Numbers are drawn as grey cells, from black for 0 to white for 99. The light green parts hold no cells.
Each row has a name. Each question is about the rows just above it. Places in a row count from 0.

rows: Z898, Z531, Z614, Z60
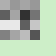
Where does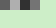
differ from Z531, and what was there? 1, [64]
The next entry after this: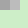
[33]
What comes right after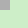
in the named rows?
[59]
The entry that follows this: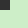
[45]
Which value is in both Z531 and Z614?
[37]

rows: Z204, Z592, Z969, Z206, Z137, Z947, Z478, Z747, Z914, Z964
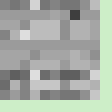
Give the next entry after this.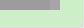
[60]
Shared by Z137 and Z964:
[60]
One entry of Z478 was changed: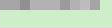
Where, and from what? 8, [69]
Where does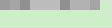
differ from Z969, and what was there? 0, [64]
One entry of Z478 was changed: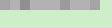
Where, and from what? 1, [64]
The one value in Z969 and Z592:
[64]
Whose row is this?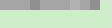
Z947

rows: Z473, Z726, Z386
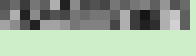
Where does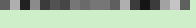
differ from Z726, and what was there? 16, [68]
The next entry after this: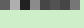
[37]

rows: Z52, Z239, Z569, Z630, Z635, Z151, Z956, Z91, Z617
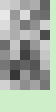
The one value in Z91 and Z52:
[38]
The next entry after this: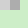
[55]
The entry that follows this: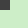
[46]
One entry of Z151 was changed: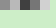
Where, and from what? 4, [77]

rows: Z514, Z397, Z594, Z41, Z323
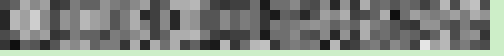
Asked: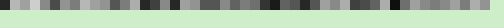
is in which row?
Z397
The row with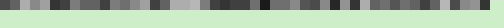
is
Z41
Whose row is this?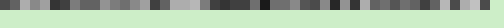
Z514
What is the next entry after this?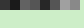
[67]

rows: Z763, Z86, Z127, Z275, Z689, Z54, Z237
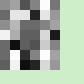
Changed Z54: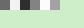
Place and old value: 1, [98]
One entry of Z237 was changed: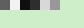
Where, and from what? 3, [14]
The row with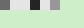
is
Z86
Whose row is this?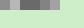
Z127
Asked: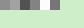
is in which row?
Z763
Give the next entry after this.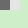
[89]
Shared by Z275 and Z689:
[37]

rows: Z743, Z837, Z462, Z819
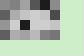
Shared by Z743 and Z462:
[11]
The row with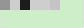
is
Z462
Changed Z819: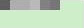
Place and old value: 2, [63]
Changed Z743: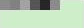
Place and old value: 4, [11]
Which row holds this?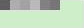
Z819

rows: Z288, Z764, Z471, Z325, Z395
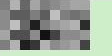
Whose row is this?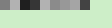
Z395
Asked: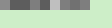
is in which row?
Z764
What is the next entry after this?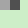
[31]
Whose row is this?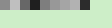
Z471

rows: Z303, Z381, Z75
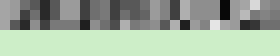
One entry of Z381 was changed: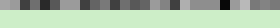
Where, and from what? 9, [43]
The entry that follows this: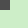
[68]
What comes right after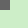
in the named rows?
[60]

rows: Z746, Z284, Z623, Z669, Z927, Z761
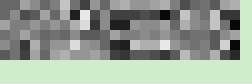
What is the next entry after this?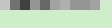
[68]
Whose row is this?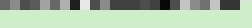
Z284
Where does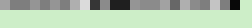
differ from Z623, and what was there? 22, [44]
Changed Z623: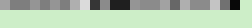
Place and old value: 20, [49]
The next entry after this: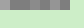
[40]
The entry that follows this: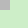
[54]

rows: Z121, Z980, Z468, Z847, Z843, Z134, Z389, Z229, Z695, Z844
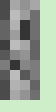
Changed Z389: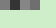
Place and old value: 3, [48]
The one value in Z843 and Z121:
[65]
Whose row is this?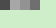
Z844
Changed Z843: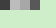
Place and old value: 3, [39]
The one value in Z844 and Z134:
[57]
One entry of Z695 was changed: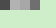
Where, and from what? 3, [39]

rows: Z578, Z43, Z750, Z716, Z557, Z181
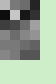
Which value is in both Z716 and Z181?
[52]
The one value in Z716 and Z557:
[42]
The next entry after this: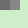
[57]

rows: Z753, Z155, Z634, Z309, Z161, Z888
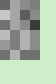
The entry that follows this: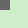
[64]
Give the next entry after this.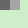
[54]
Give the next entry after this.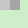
[36]
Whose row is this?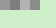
Z161

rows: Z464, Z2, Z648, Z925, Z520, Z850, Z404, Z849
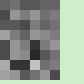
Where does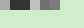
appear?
Z404
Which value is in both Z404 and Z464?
[44]
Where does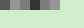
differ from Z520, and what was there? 0, [29]

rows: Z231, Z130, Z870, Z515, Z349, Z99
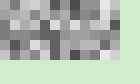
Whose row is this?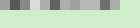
Z349
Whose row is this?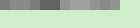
Z515
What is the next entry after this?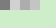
[38]
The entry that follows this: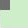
[67]
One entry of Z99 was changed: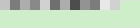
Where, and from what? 5, [38]

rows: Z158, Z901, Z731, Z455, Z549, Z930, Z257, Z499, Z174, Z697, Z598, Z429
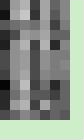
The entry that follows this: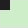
[56]
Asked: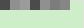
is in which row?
Z257

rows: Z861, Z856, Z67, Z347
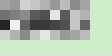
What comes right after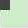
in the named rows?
[31]
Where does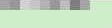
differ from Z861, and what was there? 7, [54]
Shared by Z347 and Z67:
[77]
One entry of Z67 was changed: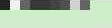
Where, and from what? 7, [77]

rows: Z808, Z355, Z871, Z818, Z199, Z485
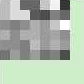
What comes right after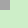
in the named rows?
[55]
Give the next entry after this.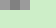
[45]
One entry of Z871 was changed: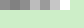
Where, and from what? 3, [68]
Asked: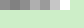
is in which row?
Z871
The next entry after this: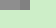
[73]
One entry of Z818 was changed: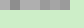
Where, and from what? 6, [55]

